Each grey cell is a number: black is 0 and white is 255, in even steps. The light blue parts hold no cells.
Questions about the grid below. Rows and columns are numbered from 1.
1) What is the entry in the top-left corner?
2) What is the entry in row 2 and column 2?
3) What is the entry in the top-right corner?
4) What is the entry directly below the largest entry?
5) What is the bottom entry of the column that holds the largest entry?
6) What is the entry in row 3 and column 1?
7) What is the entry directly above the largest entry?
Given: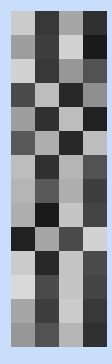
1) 203
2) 62
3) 48
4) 166
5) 151
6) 210
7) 203

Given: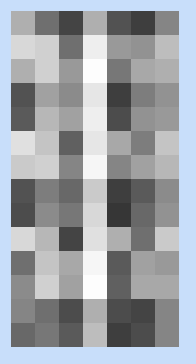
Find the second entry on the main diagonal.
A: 208
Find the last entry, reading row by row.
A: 133
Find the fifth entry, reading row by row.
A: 82
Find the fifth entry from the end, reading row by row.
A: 90
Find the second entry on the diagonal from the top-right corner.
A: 146
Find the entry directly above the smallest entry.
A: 62
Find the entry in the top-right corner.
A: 133
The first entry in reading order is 175
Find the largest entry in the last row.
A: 189
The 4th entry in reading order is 175
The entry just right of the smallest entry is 104
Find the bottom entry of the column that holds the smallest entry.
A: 62
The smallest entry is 54
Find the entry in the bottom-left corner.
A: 104
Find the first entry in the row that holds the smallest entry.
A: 76
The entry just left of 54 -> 216
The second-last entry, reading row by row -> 76
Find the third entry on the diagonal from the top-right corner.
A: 119
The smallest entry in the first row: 62
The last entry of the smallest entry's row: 146

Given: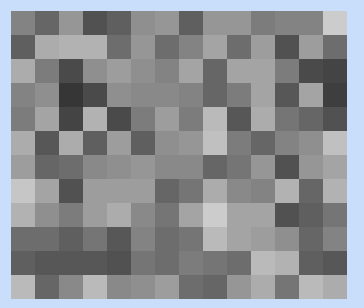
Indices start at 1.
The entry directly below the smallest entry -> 68
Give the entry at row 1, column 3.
150
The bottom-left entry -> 186
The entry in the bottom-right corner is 172
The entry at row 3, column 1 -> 172
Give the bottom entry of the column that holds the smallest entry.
137
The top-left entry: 131
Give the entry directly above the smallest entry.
74
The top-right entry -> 204
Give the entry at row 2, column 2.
172
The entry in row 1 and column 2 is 102
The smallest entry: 54
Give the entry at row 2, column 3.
178
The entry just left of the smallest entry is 143

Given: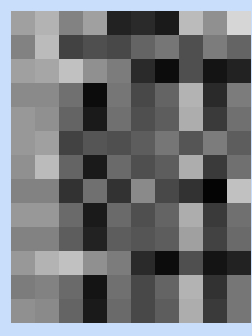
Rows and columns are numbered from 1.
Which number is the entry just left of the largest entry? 144
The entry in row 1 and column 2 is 179
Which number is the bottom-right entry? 118
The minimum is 4
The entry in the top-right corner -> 214
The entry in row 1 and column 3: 130
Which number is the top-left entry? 160
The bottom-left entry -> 144
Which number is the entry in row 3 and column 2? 166
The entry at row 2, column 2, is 187
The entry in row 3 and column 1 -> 160
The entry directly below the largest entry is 100
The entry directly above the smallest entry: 58
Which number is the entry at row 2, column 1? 130
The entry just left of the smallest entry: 50

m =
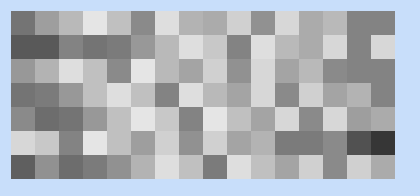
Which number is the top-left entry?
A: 116
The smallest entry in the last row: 95
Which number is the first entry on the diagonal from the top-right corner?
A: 131
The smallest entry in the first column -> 89
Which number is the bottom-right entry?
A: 171
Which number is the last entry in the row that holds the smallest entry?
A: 54
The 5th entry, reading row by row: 192
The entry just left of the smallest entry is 81
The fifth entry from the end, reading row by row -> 164
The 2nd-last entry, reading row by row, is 208
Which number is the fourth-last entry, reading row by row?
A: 208
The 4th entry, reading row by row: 229
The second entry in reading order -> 158

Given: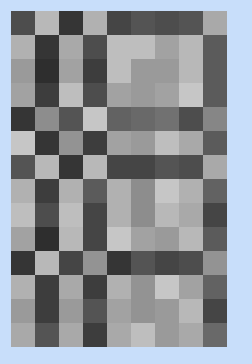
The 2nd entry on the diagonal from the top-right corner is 184
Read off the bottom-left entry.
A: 169
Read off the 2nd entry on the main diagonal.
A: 53
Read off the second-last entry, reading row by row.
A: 169
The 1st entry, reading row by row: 77
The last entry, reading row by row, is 105
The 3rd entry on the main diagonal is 162
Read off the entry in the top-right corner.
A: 169
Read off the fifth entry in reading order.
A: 69
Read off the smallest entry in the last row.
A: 61
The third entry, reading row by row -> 53
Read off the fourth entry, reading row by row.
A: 177
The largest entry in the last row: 190

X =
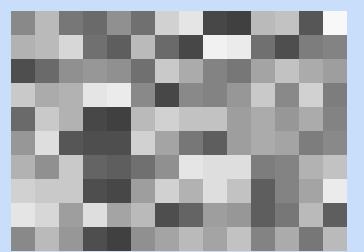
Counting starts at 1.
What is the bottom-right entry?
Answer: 186
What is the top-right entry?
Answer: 248
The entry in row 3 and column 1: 78
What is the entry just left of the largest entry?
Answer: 86
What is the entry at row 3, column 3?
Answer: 144
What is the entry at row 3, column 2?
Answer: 106
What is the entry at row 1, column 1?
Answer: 137
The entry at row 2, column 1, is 178
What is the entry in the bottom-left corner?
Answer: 137
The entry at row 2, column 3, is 215
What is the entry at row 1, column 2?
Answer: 186
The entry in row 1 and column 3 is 119
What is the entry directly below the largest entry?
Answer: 131

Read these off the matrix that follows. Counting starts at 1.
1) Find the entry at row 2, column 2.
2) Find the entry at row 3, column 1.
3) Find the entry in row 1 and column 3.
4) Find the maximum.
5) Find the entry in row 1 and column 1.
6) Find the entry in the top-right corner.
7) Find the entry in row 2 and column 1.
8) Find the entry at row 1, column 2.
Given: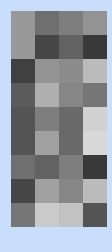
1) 70
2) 64
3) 126
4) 216
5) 153
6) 147
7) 153
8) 111

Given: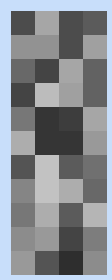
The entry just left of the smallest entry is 84
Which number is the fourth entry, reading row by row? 91
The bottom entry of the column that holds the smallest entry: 46
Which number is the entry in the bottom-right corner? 140
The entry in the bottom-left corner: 153
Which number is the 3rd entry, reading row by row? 76
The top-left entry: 76
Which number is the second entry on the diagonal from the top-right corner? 76
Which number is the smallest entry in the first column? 68
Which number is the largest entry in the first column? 173
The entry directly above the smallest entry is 68

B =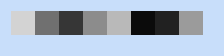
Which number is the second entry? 112
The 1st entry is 211
